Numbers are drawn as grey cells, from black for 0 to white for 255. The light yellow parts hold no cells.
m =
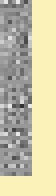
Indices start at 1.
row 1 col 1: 180
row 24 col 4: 165
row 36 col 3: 161
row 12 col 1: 166
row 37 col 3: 213
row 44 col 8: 134
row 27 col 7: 118
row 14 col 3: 165
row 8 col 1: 149
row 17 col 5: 146
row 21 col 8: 151
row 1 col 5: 233
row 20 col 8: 150
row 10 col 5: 121
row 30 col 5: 147
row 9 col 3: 158
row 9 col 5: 171
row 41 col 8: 150
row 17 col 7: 157
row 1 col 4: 155
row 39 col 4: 157
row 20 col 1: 173
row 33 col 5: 107
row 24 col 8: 142
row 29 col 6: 122
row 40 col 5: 104
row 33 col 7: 130
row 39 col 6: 191
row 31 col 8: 169
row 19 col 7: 147
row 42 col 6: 199
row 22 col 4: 150
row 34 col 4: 150
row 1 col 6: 133
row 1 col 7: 81
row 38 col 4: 153
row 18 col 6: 106

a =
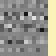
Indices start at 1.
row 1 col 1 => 142
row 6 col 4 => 124
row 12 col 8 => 134
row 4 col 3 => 158
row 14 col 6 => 134
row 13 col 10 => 91
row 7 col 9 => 110
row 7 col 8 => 87
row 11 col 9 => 120
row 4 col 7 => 21
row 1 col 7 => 121
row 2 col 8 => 157
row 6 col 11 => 145
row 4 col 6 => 151
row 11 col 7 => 202
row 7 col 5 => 146
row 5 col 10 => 141
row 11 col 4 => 125
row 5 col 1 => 198
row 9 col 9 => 134
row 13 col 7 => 129
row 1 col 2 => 131
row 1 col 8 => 138
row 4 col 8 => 197
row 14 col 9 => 134
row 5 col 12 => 51
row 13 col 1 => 164
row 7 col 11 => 128
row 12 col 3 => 130
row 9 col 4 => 136
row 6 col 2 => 119
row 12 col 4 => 131
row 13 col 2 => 134
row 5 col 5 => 92
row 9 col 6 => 131
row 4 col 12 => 138

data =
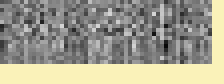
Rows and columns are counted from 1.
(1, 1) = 83
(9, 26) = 134
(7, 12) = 173
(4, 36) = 63
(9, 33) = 189
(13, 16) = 160
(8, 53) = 74
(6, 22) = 145
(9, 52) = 123
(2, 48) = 111
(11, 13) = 108
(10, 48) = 110
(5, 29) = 118
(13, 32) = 150
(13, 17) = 88
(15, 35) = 125
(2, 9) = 93
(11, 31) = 103
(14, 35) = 156
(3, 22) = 88
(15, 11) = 107
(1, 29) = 123
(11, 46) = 113
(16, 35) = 152
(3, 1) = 74
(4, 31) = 160
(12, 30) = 87
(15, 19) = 112
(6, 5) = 111
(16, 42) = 74
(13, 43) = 108
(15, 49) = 121
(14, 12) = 154
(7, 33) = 81
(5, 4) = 101
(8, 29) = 76
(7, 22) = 113
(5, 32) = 161
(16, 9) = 113

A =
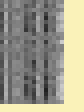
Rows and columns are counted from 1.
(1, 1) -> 111
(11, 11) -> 126
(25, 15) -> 159
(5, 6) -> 129
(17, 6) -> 135
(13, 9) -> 125
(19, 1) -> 91
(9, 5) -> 134
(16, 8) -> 106
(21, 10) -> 135
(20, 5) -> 147
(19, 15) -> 137
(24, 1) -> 67
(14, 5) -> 111
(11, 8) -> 106
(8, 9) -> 73
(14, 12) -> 94
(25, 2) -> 165
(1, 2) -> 136
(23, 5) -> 149
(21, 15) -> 157
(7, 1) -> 72
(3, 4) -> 116
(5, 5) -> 151
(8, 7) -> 54
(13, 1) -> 118
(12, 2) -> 132
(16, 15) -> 155
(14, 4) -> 123
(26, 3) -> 107
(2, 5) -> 144
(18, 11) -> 133
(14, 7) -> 107
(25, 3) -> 98
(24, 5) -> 151
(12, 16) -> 130
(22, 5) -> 128
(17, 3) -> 103
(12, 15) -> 137

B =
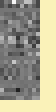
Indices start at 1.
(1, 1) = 81
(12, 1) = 108
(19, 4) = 121
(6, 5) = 141
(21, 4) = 116
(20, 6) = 125
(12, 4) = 109
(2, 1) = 80
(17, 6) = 123
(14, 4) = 94
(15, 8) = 119
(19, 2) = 123
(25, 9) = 155
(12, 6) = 73
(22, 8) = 123
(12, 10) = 174
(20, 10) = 61
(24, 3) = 128
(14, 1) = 114
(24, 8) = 108
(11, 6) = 133
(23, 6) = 102
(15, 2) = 116
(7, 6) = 115
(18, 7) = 119
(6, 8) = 177
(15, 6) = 122
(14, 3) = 80
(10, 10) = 97
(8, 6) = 128
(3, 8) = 118
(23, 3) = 95
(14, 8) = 160
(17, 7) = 105
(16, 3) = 113
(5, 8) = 97
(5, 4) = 96
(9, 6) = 82

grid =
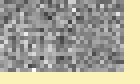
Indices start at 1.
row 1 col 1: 161
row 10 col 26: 127
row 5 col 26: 155
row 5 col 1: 125
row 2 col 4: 161
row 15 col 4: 98
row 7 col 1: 107
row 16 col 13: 167
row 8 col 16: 91
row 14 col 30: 114
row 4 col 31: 152
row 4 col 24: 165
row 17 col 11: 172
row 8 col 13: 116
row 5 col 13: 54
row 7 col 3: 202
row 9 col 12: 139
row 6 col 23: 111
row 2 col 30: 90
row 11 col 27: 165
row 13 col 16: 143
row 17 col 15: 149
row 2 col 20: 142
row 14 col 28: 124
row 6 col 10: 163
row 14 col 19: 166
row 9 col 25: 166
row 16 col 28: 141
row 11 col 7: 210
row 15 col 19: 175
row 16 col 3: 177
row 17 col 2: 162
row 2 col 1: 140
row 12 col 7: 201
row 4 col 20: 184
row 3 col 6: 147
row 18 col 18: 180

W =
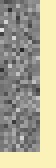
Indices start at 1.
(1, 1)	111
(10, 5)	118
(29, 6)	105
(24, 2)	83
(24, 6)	163
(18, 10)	123
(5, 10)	115
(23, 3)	126
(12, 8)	127
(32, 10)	105
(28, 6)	129
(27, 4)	80
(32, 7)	155
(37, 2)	118
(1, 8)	147
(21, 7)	161
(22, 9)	92
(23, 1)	113
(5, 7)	162
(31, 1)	133
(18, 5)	127
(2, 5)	181
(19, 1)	119
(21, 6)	158
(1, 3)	86
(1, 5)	122
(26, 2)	93
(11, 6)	154
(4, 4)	161
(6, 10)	140
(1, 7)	126
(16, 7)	166
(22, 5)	128
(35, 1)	107
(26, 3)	71
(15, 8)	114
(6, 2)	208

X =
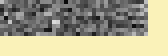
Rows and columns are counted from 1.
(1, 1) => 189
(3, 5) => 61
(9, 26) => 114
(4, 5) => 170
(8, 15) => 93
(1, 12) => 136
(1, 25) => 148
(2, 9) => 62
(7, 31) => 61
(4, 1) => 67
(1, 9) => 111
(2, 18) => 123
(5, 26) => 131
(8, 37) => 115
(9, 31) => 93
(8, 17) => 60
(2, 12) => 57
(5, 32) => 108
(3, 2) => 106
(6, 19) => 136
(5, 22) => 106
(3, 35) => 77
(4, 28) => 123
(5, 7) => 93
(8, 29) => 121
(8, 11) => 86
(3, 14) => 130
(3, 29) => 88
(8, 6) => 68
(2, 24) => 117
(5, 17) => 56
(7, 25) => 68
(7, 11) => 124
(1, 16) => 104
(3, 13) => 142
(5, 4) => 95
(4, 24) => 70
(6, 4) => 80

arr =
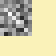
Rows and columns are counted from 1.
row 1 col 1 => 165
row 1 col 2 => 118
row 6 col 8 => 117
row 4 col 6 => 112
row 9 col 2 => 39
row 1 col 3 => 149
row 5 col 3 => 160
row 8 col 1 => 196
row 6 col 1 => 167
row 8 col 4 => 166
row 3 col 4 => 164
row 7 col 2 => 99
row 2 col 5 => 179
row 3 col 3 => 130
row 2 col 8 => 167
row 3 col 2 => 219
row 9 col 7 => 118
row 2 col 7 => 137
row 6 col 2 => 118
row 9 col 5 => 109
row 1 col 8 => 123
